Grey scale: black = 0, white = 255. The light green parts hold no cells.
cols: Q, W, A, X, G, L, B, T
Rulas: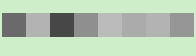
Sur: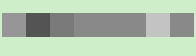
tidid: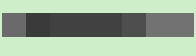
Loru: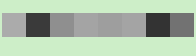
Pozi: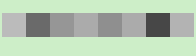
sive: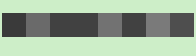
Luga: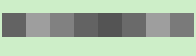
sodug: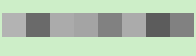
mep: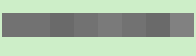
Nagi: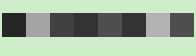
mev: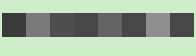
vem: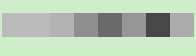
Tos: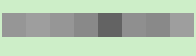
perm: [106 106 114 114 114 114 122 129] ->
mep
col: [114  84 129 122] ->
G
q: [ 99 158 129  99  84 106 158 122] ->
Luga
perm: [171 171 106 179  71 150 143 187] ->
Pozi
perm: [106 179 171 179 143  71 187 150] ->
Rulas
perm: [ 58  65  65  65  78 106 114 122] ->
sive

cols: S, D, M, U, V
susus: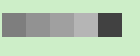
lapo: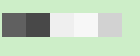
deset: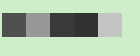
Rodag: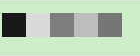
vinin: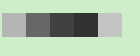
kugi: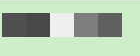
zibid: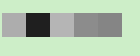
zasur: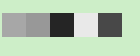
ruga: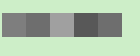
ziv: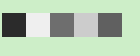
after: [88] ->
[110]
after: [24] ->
[218]
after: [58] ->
[50]
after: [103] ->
[65]
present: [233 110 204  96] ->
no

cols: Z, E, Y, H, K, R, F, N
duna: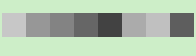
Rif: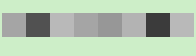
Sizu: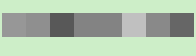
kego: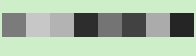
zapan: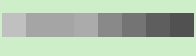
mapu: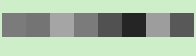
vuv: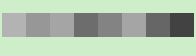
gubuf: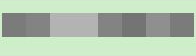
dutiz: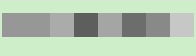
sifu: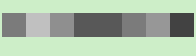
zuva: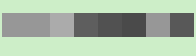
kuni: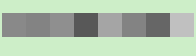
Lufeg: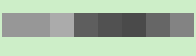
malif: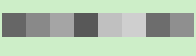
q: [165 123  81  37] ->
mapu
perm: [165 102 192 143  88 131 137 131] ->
kuni
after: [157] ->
[88]
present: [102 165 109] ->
no

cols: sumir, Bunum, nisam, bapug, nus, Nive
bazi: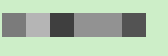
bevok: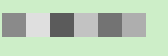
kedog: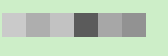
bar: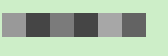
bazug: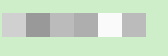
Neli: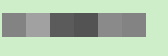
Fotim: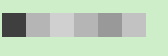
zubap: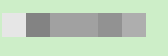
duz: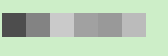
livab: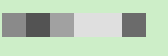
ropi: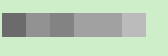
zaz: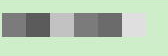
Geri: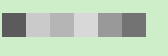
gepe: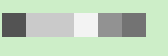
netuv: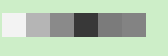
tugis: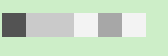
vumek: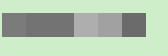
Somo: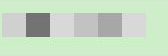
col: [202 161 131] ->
nisam
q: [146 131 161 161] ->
ropi

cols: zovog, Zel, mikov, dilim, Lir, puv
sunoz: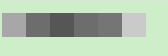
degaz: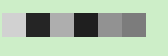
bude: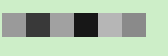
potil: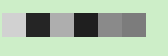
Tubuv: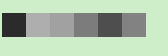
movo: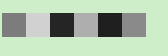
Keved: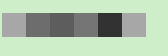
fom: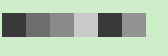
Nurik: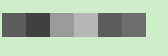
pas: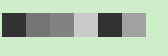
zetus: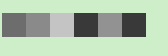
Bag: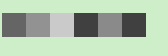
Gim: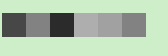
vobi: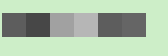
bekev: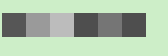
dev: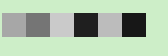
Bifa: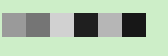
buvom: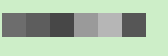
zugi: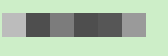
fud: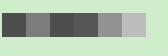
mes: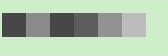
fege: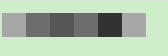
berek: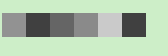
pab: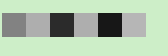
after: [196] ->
[57]
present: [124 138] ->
no
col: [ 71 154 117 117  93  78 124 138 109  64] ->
Zel
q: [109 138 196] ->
zetus

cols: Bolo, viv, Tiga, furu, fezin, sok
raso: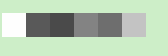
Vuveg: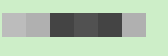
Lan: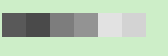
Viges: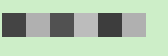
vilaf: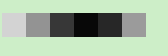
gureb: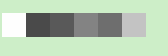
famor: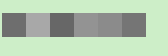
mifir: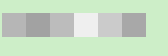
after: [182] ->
[162]
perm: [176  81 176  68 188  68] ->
Vuveg
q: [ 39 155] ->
vilaf

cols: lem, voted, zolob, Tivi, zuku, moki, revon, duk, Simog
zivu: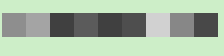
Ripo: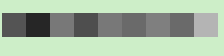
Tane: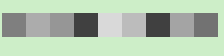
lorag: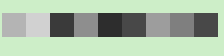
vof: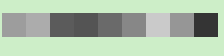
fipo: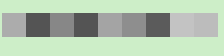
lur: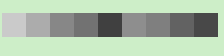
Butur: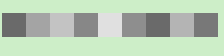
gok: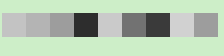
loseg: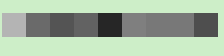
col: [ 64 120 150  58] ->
zolob
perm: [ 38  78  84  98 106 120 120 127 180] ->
loseg

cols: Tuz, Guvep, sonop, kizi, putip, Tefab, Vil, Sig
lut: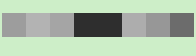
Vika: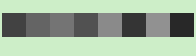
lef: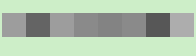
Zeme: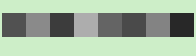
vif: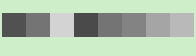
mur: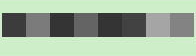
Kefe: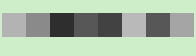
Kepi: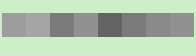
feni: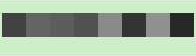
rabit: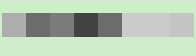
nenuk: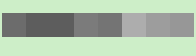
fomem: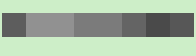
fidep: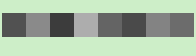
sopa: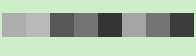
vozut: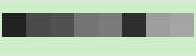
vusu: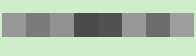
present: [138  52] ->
yes
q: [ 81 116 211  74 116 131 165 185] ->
vif

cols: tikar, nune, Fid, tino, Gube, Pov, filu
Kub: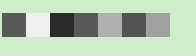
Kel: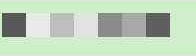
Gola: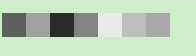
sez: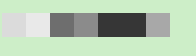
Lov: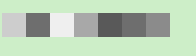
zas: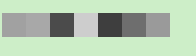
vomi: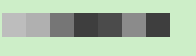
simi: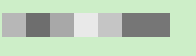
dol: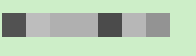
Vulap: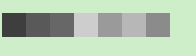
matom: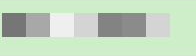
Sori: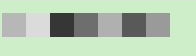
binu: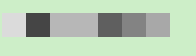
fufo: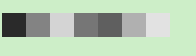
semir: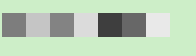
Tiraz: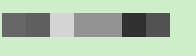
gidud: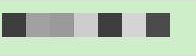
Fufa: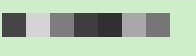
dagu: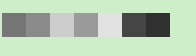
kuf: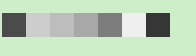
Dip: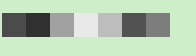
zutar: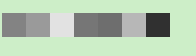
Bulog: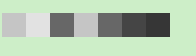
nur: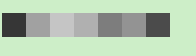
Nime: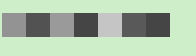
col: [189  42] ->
Fid
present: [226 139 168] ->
yes
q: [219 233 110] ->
sez

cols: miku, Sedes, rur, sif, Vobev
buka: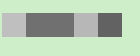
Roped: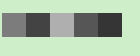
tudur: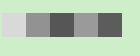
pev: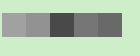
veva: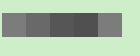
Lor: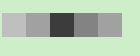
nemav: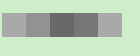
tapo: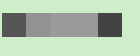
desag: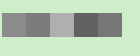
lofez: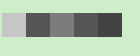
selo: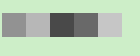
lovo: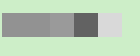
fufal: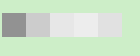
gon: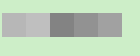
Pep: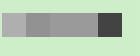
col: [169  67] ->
Vobev
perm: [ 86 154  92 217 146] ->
tudur
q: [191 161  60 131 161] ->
Lor
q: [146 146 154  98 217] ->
lovo
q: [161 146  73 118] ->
pev
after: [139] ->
[124]
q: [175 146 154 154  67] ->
Pep

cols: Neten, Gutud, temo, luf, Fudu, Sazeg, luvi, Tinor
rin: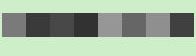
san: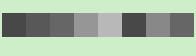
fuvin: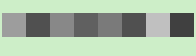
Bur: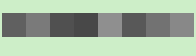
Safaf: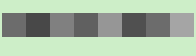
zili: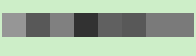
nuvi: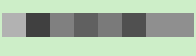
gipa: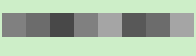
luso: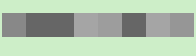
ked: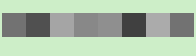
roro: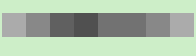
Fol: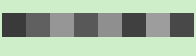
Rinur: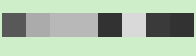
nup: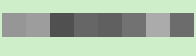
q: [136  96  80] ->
roro
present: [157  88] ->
no
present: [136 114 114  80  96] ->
no

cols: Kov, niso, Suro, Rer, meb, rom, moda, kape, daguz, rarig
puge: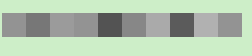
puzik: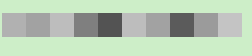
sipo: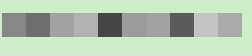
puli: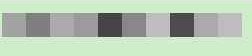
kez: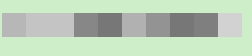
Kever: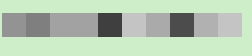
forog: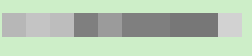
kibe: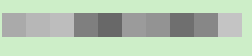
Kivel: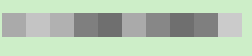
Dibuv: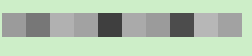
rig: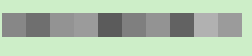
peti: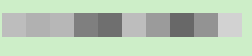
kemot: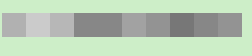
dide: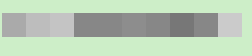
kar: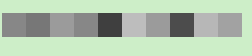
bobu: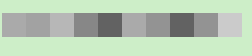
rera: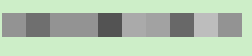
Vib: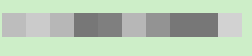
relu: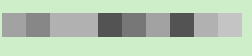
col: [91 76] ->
kape
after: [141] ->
[135]

